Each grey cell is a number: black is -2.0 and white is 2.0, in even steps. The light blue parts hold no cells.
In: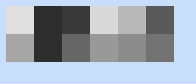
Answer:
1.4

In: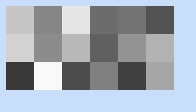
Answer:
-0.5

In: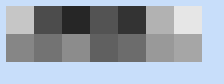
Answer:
-1.2

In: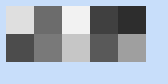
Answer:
1.8

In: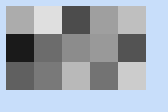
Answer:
0.2

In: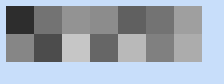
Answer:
-0.5

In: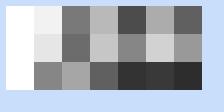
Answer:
0.1

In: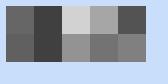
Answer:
1.3

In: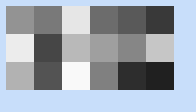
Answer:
0.5
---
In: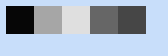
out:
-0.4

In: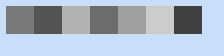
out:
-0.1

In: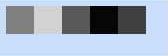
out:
-0.6

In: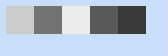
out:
-0.2

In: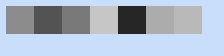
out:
0.2

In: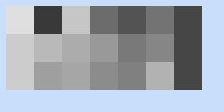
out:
0.2

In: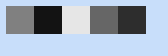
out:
-0.4

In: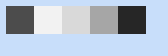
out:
0.6

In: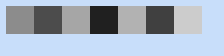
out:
0.2
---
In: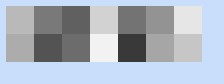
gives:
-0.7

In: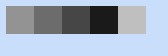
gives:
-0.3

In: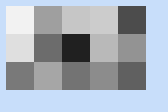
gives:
0.6

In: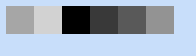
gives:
1.3

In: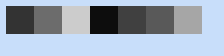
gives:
-0.3

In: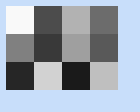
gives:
1.3

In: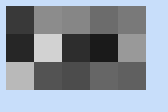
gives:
-0.7

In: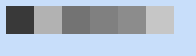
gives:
0.8

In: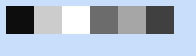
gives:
1.2
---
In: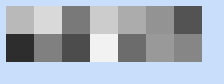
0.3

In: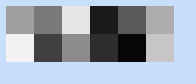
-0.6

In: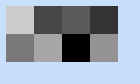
-0.6

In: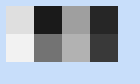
0.5

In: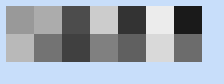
1.7

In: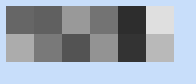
-1.3

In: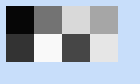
1.4
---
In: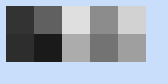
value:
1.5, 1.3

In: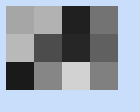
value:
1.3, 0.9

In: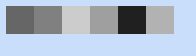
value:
1.2, 0.8

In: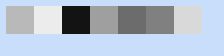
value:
1.7, 1.4

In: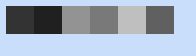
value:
1.0, 0.3

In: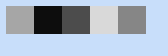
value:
1.4, 0.6

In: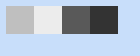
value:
1.7, 1.0
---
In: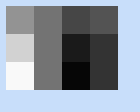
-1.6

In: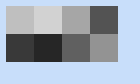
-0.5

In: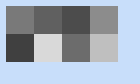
-0.3

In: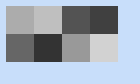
0.4

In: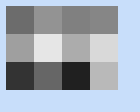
0.7

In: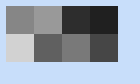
-0.1
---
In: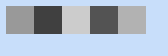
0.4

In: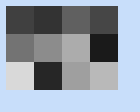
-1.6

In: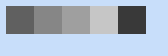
-0.5

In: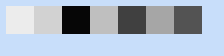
-1.9

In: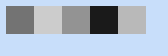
-0.2

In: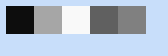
-1.8

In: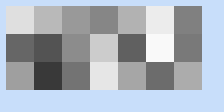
-0.2
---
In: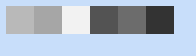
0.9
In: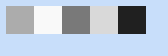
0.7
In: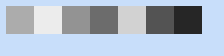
0.7
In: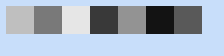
1.0
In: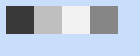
-1.1
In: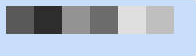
-0.6
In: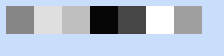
0.1
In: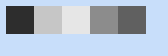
-1.3
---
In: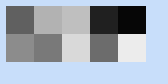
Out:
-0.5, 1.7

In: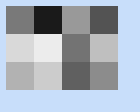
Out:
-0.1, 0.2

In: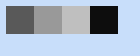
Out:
-0.6, -1.8

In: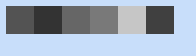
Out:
-0.7, -1.0

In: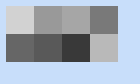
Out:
1.3, 0.9

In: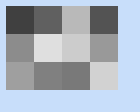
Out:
-1.0, 1.3
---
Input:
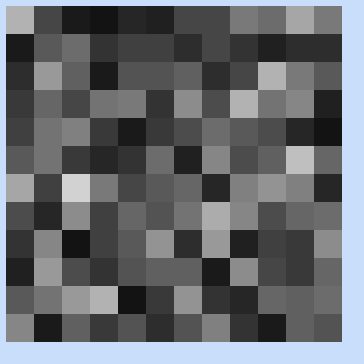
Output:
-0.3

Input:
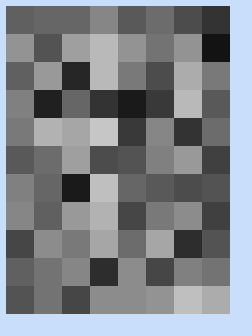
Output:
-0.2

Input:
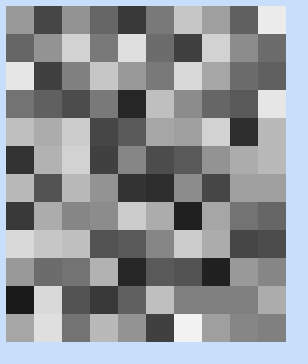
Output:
0.7

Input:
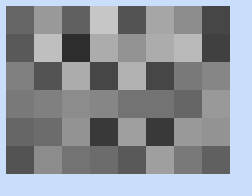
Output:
0.3

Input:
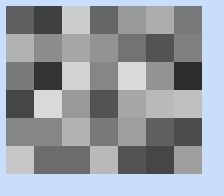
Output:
-0.8
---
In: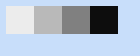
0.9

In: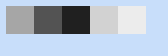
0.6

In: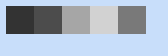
-0.1

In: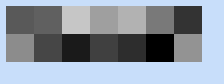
-1.3

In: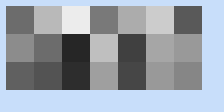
-1.0

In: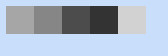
0.1

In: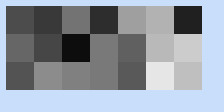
-1.3
